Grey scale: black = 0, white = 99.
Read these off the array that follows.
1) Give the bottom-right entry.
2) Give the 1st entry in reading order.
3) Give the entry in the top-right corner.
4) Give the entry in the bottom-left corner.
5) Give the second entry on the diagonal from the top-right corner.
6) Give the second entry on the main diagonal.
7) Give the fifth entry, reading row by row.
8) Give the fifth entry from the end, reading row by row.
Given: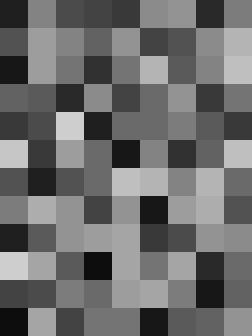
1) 57
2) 12
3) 48
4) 5
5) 54
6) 61
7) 22
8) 45

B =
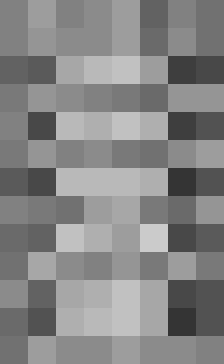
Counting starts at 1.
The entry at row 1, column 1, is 50
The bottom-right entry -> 50
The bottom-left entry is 44
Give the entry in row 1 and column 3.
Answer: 50
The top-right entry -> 44
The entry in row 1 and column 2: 61
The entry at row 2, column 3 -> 54
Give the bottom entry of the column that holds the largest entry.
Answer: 54
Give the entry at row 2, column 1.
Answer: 50
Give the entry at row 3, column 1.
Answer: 38
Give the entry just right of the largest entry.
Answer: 28
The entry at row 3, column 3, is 65
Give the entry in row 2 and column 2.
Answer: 58
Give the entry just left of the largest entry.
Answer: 61
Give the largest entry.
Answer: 79

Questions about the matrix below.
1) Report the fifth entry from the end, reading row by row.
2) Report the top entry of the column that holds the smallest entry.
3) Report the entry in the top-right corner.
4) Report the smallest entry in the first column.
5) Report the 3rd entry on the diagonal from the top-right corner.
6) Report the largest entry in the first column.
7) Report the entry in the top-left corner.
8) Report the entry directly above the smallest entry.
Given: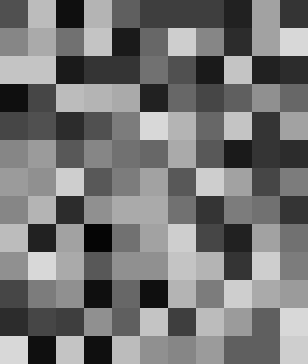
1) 52
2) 70
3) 20
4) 6
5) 76
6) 84
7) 31
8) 56

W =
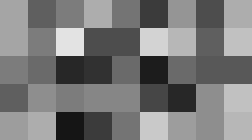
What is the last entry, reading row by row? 71
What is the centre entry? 41
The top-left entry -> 64
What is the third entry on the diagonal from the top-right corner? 41
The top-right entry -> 67
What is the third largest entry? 78
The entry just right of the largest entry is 30
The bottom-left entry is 61
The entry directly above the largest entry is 48
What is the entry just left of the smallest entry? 67
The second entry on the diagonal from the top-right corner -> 37
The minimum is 8
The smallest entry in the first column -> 37

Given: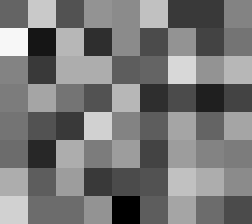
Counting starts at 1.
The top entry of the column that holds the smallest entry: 54
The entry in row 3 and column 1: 51
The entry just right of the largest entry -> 8
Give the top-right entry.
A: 51
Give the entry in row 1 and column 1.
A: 39
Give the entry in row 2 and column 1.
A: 96
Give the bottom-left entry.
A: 81
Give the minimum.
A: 0
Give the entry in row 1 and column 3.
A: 32
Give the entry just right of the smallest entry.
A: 36
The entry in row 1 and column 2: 78
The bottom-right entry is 29
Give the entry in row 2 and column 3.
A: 71

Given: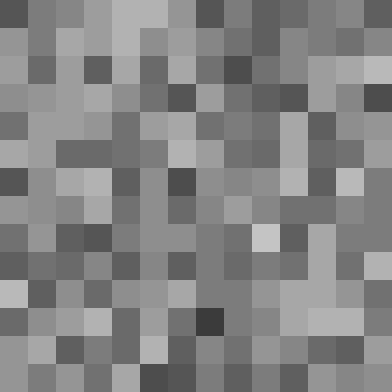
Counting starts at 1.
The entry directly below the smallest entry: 52
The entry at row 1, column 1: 33
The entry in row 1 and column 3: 52
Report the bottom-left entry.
58
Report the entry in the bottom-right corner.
55
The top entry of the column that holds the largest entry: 37
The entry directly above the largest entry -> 52
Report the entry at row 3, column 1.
61
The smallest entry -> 23
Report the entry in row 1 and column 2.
48
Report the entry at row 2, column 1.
58
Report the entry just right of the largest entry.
37
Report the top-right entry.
37
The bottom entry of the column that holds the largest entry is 48
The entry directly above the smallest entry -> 48
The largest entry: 76

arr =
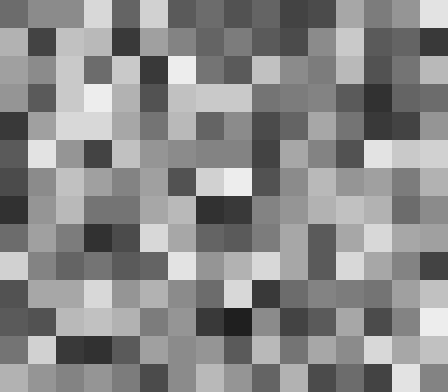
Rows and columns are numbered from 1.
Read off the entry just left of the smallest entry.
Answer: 22
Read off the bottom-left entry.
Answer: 69
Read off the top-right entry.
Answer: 88
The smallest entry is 12
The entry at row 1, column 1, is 42
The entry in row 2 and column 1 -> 69
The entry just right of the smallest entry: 54
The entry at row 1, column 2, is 54
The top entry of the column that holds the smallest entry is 32
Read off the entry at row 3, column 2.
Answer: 54
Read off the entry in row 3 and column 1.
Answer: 62
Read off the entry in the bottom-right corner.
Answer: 51
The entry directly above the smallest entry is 84
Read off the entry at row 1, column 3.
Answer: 54

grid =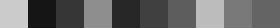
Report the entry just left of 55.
21
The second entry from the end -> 47
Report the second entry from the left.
8

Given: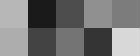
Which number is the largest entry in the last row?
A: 84
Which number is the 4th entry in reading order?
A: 56
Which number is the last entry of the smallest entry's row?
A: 48

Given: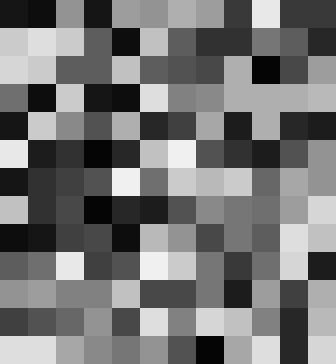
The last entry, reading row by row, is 83
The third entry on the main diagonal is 36
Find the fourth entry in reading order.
8
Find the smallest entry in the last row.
2
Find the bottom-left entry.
86
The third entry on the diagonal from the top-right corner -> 2
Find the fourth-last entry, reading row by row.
65
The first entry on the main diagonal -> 8
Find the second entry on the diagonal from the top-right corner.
36
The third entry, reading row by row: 57
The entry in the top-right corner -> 22
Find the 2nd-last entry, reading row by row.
15
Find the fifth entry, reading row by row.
61
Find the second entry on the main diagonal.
86
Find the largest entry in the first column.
90

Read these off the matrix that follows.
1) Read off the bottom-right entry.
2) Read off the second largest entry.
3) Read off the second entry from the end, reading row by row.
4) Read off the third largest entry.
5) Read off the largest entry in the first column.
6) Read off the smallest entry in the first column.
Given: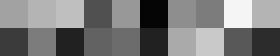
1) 17
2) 78
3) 34
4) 74
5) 63
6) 23

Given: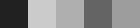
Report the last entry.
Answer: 61
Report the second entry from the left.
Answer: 79

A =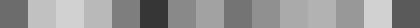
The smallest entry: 21
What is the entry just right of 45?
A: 56
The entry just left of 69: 66
